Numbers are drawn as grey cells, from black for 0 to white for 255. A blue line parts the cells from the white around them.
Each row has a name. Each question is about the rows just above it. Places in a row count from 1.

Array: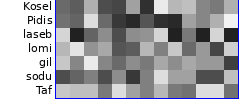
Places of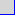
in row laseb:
1 8 12
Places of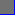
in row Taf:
10 13
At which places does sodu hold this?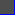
1 4 11 12
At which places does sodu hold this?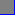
3 7

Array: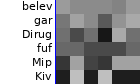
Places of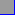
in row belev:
1 6
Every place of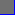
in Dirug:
1 3 6
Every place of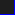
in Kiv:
1 3 5 6
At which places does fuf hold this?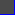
3 4 5
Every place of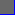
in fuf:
1 2 6
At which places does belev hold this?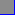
2 3 4
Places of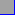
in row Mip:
2 5 6

